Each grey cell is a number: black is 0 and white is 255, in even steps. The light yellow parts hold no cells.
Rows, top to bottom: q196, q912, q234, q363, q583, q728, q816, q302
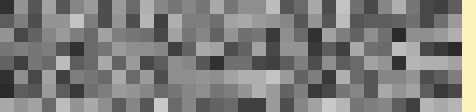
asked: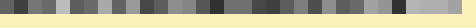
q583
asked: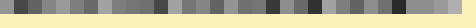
q234

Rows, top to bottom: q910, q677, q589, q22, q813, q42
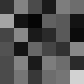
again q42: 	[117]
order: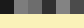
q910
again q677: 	[19]
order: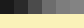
q813
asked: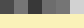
q42

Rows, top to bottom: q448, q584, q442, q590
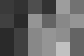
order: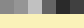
q590
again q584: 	[149]
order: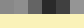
q442
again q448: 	[50]
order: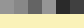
q584

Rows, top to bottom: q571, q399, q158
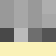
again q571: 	[153]
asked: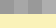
q571
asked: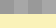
q399
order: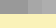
q571

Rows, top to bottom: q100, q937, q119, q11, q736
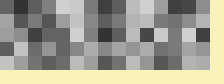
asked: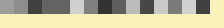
q119
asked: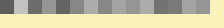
q11
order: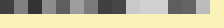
q100

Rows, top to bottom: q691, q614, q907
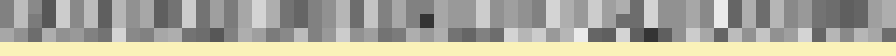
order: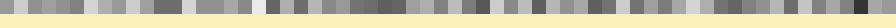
q614
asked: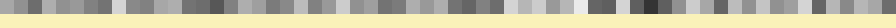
q907
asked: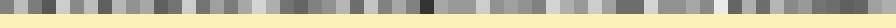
q614

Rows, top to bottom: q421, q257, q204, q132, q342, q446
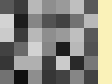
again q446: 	[66]
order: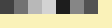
q257
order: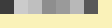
q204

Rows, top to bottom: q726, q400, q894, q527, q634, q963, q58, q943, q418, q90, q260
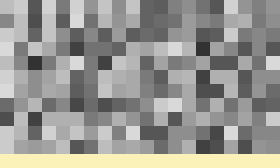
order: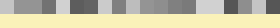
q726
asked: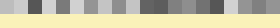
q726
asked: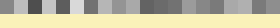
q400
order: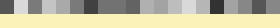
q527
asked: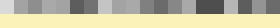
q58
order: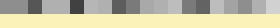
q963

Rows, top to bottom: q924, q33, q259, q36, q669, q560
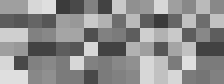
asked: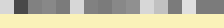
q669
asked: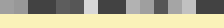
q36
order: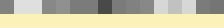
q560
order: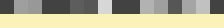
q36

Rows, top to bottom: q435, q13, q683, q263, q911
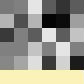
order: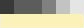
q683
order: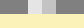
q263
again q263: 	[128]
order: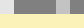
q263
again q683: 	[92]
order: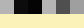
q13
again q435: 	[92]

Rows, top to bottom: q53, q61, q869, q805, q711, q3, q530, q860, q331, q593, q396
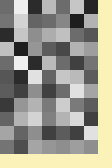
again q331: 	[179]
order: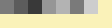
q860
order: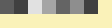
q593

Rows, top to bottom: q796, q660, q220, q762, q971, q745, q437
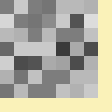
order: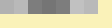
q745
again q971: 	[76]
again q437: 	[125]
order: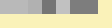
q745
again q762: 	[201]
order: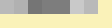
q796

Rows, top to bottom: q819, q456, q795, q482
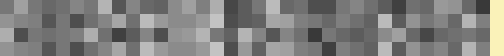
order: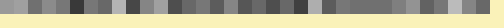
q819
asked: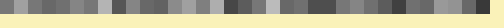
q819
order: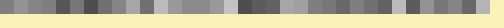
q456

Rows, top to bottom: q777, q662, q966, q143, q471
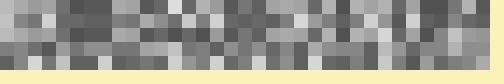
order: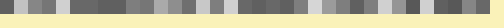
q662
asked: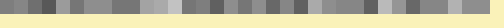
q143
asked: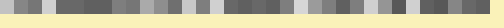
q662
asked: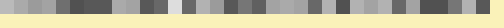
q777
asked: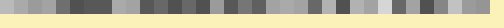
q966

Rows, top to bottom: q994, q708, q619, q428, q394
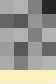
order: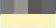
q708
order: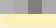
q394
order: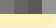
q708
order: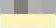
q619
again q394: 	[170]
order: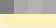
q394
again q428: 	[157]

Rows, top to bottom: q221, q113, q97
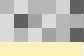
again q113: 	[218]
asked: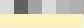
q113
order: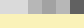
q97
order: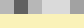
q97
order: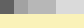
q97
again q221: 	[183]
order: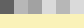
q97

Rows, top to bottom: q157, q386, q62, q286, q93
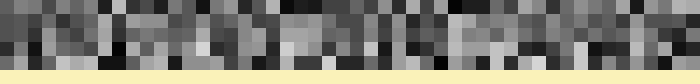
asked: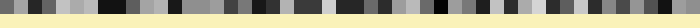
q93
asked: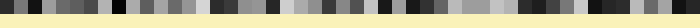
q286
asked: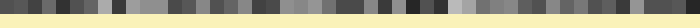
q386
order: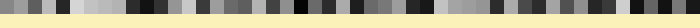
q286
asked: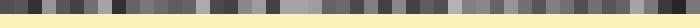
q62
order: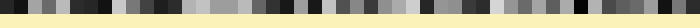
q286

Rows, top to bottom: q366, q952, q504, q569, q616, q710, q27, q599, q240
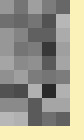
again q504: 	[96]
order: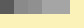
q616
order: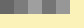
q366
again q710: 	[124]

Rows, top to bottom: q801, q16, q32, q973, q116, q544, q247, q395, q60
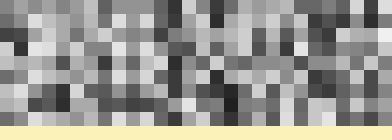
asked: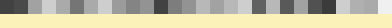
q32
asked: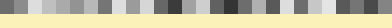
q60

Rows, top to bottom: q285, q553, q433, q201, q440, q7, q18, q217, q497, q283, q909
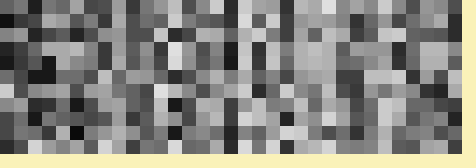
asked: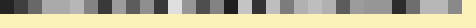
q201
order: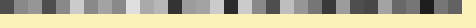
q285
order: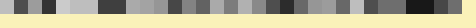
q7
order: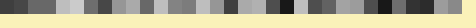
q217
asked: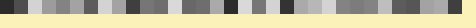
q909

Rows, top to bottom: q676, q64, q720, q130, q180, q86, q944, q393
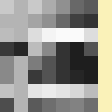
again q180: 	[30]
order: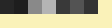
q86

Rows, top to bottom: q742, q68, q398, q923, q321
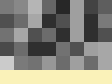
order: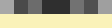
q923
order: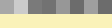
q321
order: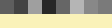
q742
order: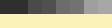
q923
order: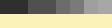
q68
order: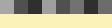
q398
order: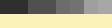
q398

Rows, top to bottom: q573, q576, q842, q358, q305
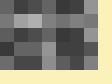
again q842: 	[64]
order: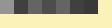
q573
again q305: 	[71]
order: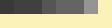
q358
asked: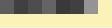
q842
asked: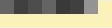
q573
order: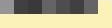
q573

